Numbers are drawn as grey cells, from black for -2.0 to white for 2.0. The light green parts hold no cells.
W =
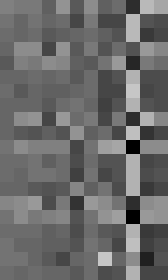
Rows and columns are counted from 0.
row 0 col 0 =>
0.0
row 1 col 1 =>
-0.4
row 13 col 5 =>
0.1
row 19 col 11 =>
-0.9
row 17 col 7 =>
-0.4
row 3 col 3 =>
-0.9
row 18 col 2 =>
-0.4
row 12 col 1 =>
-0.4
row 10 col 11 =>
0.2
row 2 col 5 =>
-0.4
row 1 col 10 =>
-0.7
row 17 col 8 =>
-0.9
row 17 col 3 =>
-0.5
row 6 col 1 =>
-0.6
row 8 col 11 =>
0.1
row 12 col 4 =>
-0.3
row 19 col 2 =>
-0.3
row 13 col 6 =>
-0.5
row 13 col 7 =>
-0.2
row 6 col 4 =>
-0.5
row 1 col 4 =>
-0.3
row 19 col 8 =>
-0.7
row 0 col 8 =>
-0.3
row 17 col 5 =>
-0.7
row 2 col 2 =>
-0.3
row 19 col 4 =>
-0.4
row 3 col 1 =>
0.2
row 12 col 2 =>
-0.2
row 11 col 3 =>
-0.5
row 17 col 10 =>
-1.0
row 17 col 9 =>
1.0
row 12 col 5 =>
-1.0
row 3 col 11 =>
0.1
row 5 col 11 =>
-0.8
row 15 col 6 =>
-0.2
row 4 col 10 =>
-0.1
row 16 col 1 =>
-0.3

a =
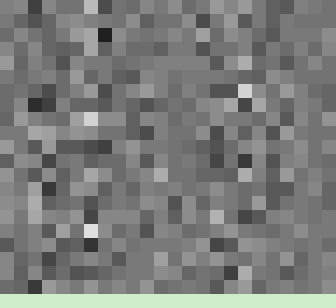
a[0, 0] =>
0.0
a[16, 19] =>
-0.3
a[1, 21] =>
-0.2
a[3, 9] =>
-0.3
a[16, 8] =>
-0.3
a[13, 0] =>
0.1
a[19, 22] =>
-0.1
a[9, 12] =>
-0.2
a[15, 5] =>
0.3
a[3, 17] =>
0.0
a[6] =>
[-0.3, -0.2, -0.4, -0.8, -0.3, 0.0, 0.4, -0.8, -0.2, 0.1, 0.4, 0.0, -0.3, 0.0, -0.2, -0.7, -0.7, 1.3, 0.2, -0.2, 0.4, 0.0, -0.3, -0.4]
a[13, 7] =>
-0.5
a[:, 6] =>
[0.9, 0.0, 0.6, 0.6, -0.1, -0.4, 0.4, -0.4, 1.3, 0.2, -0.8, -0.5, 0.6, 0.2, -0.7, -0.9, 1.5, -1.2, 0.1, -0.6, 0.3]
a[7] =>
[-0.3, 0.1, -1.3, -1.0, 0.0, -0.4, -0.4, -0.6, -0.2, -0.4, -0.7, -0.4, -0.2, -0.3, 0.1, 0.2, 0.6, -0.9, 0.6, -0.1, -0.4, 0.0, -0.1, -0.4]
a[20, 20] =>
0.0
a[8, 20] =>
-0.6
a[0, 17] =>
0.4
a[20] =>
[-0.3, -0.4, -1.1, 0.4, 0.1, -0.1, 0.3, -0.1, 0.1, -0.1, 0.3, -0.3, -0.2, -0.1, -0.2, -0.6, 0.1, 0.4, -0.4, -0.1, 0.0, -0.2, -0.1, 0.2]
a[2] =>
[-0.3, 0.1, -0.2, -0.4, -0.1, 0.4, 0.6, -1.5, 0.2, -0.1, -0.2, -0.1, 0.1, -0.1, 0.5, -0.3, 0.2, 0.0, -0.3, -0.6, -0.1, -0.1, -0.1, 0.2]
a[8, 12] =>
-0.3
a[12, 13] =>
-0.2
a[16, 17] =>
-0.1
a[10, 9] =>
0.3
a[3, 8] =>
0.0
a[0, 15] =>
0.4
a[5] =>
[-0.1, -0.3, -0.1, 0.0, -0.3, 0.4, -0.4, -0.1, -0.5, -0.6, 0.1, 0.0, -0.2, -0.1, -0.1, -0.1, -0.2, -0.4, -0.5, 0.2, 0.0, -0.2, -0.2, -0.2]
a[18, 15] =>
0.3
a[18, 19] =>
-0.2
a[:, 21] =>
[0.0, -0.2, -0.1, 0.0, -0.2, -0.2, 0.0, 0.0, 0.1, -0.1, 0.2, 0.1, -0.2, -0.1, -0.1, -0.1, 0.2, -0.2, -0.4, -0.3, -0.2]

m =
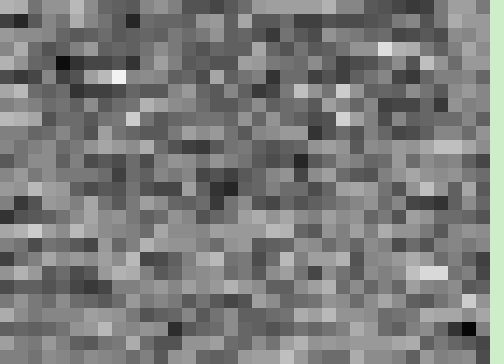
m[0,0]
0.8
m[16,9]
0.0
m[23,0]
-0.5
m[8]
[0.9, 0.8, 0.6, -0.7, -0.3, -0.3, -0.6, -0.2, -0.1, 1.2, -0.2, -0.6, -0.4, -0.3, -0.2, -0.2, -0.4, 0.3, -0.4, 0.3, -0.3, -0.5, -0.8, -0.7, 1.3, 0.5, 0.0, -0.8, 0.1, -0.5, -0.4, -0.3, -0.3, 0.1, -0.5]
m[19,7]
0.4
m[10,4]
-0.3
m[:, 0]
[0.8, -1.0, 0.4, 0.1, 0.8, -0.8, 0.6, 0.0, 0.9, 0.0, 0.1, -0.6, 0.1, 0.4, 0.0, -1.2, 0.6, 0.0, -1.0, 0.3, -0.8, -0.1, 0.7, -0.5, 0.5, 0.0]
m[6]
[0.6, 0.9, -0.3, -0.5, -0.3, -1.2, -1.0, -1.0, -0.8, -0.4, -0.6, -0.6, 0.1, 0.4, -0.4, -0.6, 0.1, -0.5, -1.1, -0.9, -0.1, 1.0, 0.3, -0.2, 1.2, 0.3, -0.5, -0.4, -0.5, 0.2, -0.2, -0.6, 0.2, 0.4, 0.1]
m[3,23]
-0.5
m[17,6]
-0.9
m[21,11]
0.1
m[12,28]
0.3
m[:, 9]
[-0.6, -1.4, -0.5, -0.5, -1.2, 0.1, -0.4, -0.2, 1.2, -0.4, 0.2, -0.3, -0.3, -0.2, -0.1, -0.1, 0.0, 0.0, 0.9, 0.7, 0.0, 0.4, -0.1, 0.1, 0.7, -0.3]
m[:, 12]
[0.0, -0.4, -0.1, -0.1, 0.0, -0.5, 0.1, 0.2, -0.4, -0.1, -0.7, 0.3, -0.1, -0.9, -0.4, 0.3, 0.2, 0.3, -0.5, -0.4, 0.1, -0.1, -0.4, -1.3, -0.7, 0.3]
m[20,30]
0.1
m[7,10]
0.8
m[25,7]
0.1
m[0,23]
0.8
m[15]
[-1.2, -0.7, -0.6, -0.5, -0.2, 0.2, 0.6, 0.2, 0.3, -0.1, -0.5, -0.3, 0.3, 0.1, -0.7, -0.4, -0.2, 0.5, 0.7, 0.3, 0.6, 0.2, 0.0, 0.5, 0.2, 0.3, -0.4, -0.1, -0.7, 0.5, 0.3, -0.3, -0.3, -0.4, -0.7]
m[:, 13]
[-0.7, -0.5, -0.3, -0.5, -0.6, -0.4, 0.4, 0.1, -0.3, 0.5, -1.0, 0.2, 0.1, 0.5, -0.5, 0.1, 0.2, 0.3, 0.0, 0.1, 0.5, -0.6, 0.1, -0.6, 0.3, 0.4]
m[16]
[0.6, 0.8, 1.2, 0.5, 0.2, 0.9, 0.5, 0.2, 0.1, 0.0, -0.3, 0.6, 0.2, 0.2, 0.1, 0.5, 0.4, 0.4, 0.4, 0.9, 0.8, -0.4, -0.6, 0.3, 0.0, 0.5, 0.0, 0.7, 0.3, 0.3, -0.1, -0.6, 0.1, 0.3, 0.2]
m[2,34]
0.4
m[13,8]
-0.7
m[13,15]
-1.2
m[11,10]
-0.8
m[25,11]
-0.6
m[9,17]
-0.6
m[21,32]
0.1
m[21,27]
0.6
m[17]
[0.0, -0.2, -0.8, -0.2, -0.3, -0.6, -0.9, 0.4, -0.4, 0.0, 0.8, 0.4, 0.3, 0.3, 0.0, -0.3, 0.3, 0.4, -0.6, -0.5, -0.4, 0.3, 0.2, -0.3, 0.0, -0.4, 0.2, 0.0, -0.8, -0.3, -0.7, 0.0, 0.1, -0.1, 0.1]
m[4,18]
0.4
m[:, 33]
[0.5, 0.4, 0.1, 0.6, 0.4, 0.1, 0.4, 0.0, 0.1, -0.3, 0.6, -0.5, -0.1, 0.6, 0.2, -0.4, 0.3, -0.1, -0.5, 0.0, -0.6, 1.2, 0.2, -1.9, -0.6, 0.2]

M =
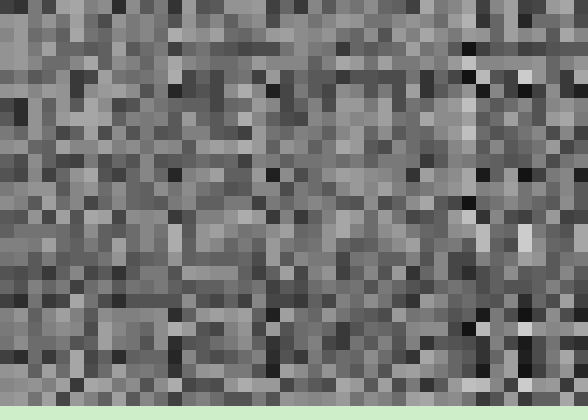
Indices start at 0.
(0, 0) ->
-1.0
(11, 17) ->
-1.0
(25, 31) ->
0.2
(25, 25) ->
-0.4
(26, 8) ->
0.5
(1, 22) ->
-0.2
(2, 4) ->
-0.5
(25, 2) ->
-0.3
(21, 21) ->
-1.1
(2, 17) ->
-0.4
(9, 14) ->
0.0
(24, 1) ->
0.2
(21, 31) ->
0.1
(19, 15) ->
0.2
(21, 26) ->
0.2
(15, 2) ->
0.3
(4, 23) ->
0.0
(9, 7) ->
-0.8
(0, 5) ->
0.6
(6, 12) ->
-1.4
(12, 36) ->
0.4
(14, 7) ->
-0.4
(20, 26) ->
-0.7
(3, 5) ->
-0.4
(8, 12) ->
-0.6
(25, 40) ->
0.6
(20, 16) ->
-0.2
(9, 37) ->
-0.2
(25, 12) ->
-1.4
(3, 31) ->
0.0
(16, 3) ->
-0.2
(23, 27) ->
-0.4
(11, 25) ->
-0.1
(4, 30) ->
0.2
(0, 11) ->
-0.1
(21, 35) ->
-0.7
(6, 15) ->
-0.9
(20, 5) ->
-1.0
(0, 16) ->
0.3
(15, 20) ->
0.0
